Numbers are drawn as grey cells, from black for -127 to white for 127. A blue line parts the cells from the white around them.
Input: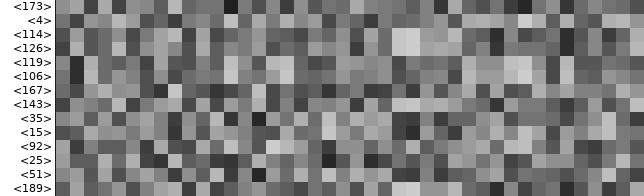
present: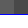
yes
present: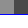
yes
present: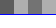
no

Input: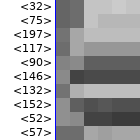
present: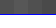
no
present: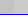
yes
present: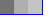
no
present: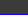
yes
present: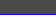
yes
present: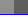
yes
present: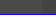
no

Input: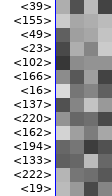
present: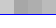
yes
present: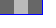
yes

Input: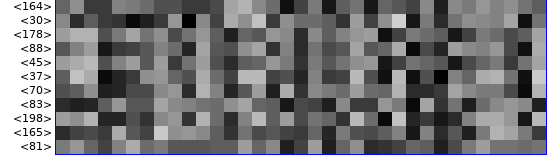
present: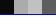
no
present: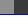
yes
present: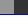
yes
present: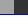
yes
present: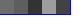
yes
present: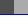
yes
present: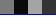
yes

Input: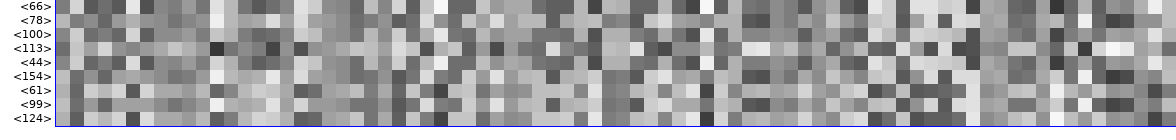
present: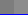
yes
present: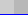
yes
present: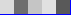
no

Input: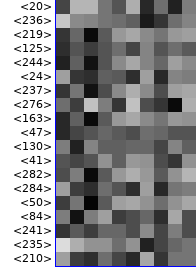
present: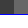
yes
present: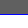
yes

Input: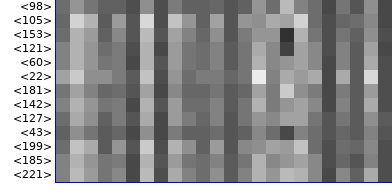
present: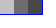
no
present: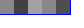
yes
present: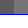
yes
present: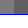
yes
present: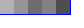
no

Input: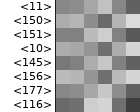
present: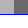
no
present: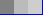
yes
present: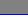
yes
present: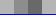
yes

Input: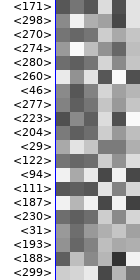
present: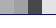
yes
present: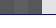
yes
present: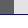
no
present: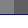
yes

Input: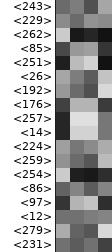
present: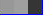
yes
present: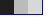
no
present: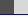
yes
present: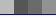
no
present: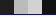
yes
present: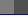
yes
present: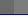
yes

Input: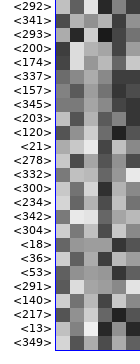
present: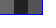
yes
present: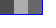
no

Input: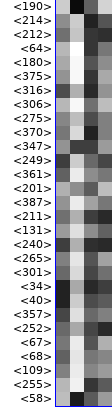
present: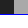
yes
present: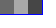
yes
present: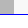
yes

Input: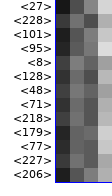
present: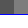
yes
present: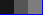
no
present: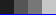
no

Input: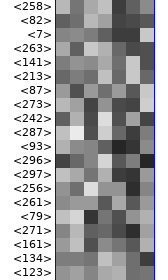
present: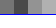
no
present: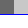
yes
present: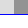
yes
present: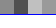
no

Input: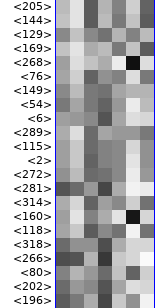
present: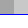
yes
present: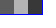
no
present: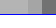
no
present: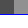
no
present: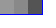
yes
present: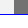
yes

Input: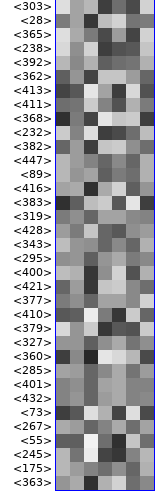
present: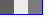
yes
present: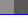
no
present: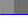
yes
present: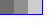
no
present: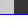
yes
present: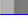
yes
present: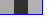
yes

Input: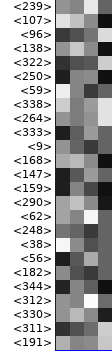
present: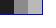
no
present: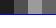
no
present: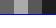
no

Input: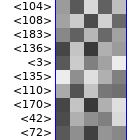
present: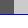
yes
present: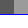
no
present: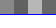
yes

